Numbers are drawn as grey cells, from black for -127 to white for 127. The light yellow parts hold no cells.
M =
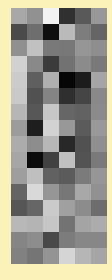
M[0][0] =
40
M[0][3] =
-79
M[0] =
[40, 17, 114, -79, -38, 24]
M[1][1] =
-17
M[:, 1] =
[17, -17, 65, 9, -32, -46, -40, -97, 13, -115, 63, 89, -25, 52, 13, -10]
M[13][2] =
70
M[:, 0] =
[40, -53, 16, 81, 75, 73, 54, 28, 44, 38, 30, -27, -41, 56, 5, 1]
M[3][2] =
-68
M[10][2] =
-30
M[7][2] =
82
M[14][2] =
-54
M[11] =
[-27, 89, 22, -8, 40, 17]
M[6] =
[54, -40, 71, -25, -29, 11]
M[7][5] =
25
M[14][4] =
7
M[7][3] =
24
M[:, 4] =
[-38, -2, 22, 11, -99, -58, -29, -36, -46, -44, -4, 40, 12, 36, 7, 54]
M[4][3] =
-121
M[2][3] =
-7
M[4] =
[75, -32, 47, -121, -99, 37]
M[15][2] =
20
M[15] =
[1, -10, 20, 85, 54, 37]
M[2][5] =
14

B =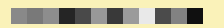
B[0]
9
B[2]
13
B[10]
2
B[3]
-90

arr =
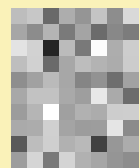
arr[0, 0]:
61
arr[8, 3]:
49
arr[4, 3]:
39
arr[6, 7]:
78
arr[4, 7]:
34
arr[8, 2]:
79
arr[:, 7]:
[89, -3, 77, 76, 34, -19, 78, 11, 44, 13]
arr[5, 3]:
41
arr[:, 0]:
[61, 38, 99, 62, 14, 40, 28, 42, -38, 29]
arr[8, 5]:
-62
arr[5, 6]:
42
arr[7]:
[42, 44, 80, 36, 28, 29, 101, 11]
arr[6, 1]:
53
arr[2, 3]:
59
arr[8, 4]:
57
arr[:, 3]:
[45, -5, 59, 39, 39, 41, 32, 36, 49, 84]
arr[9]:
[29, 85, -6, 84, 49, 38, 21, 13]
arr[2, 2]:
-90
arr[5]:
[40, 66, 66, 41, 30, 104, 42, -19]
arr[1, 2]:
52

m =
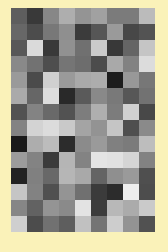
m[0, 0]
-33
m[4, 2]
80
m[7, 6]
69
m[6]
[-45, 3, -22, -45, -2, 47, -3, 80, -55]
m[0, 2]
7
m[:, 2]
[7, -7, -70, -49, 80, 93, -22, 92, 60, -68, -23, -47, 20, -14]
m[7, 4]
36
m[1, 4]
-68
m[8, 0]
-101
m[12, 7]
43
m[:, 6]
[-4, 26, -71, 41, -98, -6, -3, 69, 0, 97, 15, -83, 56, 77]
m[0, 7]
-4
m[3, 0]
9
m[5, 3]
-86
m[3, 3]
-10
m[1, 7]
-56
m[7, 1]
83
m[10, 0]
-93
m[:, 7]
[-4, -56, -26, 2, 24, -40, 80, -48, -4, 85, 26, 110, 43, 19]
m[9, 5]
100
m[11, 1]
2
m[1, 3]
15
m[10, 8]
-48
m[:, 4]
[20, -68, -15, -18, 41, -37, -2, 36, 11, 3, 41, -15, 99, 65]
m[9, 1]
3
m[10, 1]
0
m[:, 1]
[-70, -51, 90, -13, -52, -25, 3, 83, 45, 3, 0, 2, -29, -51]

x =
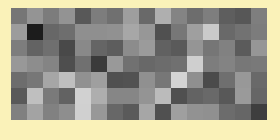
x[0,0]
-9
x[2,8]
27
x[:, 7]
[30, 39, 12, -14, -45, 6, -37]
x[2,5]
-26
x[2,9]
-30
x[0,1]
20
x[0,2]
-3
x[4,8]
16
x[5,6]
6
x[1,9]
-47
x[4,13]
-16
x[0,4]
-39
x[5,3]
-29
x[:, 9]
[47, -47, -30, -19, -8, 59, -47]
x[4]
[-18, -8, 38, 63, 17, 31, -47, -45, 16, -8, 84, 15, -52, -16, 24, -22]
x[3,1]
13
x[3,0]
24
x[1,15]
-3
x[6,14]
-25
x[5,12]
-22
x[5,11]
-28
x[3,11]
79
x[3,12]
-2
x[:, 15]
[-1, -3, 22, -6, -22, -25, -65]
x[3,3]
-49
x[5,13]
-39
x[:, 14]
[-40, -13, -36, -8, 24, 26, -25]
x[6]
[0, 35, 1, 14, 80, 24, -24, -37, 38, -47, 31, 18, 16, -19, -25, -65]
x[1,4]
15

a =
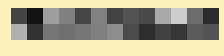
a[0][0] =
-59
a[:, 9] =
[40, -62]
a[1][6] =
13
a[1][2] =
-10
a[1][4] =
-9
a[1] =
[48, -77, -10, -16, -9, 0, 13, -52, -82, -62, -73, -36, -44]
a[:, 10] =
[77, -73]
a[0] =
[-59, -108, 30, 0, -58, 1, -60, -44, -54, 40, 77, -18, -83]

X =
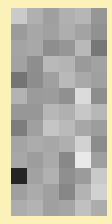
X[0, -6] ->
74
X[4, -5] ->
13
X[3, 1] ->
14
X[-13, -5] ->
48
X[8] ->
[36, 44, 39, 47, 82, 12]
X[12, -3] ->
37
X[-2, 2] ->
32
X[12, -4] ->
32
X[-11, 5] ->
-8
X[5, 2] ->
28
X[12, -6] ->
45
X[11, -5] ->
43
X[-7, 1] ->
23
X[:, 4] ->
[54, 35, 57, 26, 41, 91, 71, 39, 82, 105, 27, 51, 64]
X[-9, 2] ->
32
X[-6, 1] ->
32
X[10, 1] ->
34
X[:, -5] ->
[48, 39, 40, 14, 13, 27, 23, 32, 44, 29, 34, 43, 51]
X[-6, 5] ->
29
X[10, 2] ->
49
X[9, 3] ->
8
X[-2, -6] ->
31
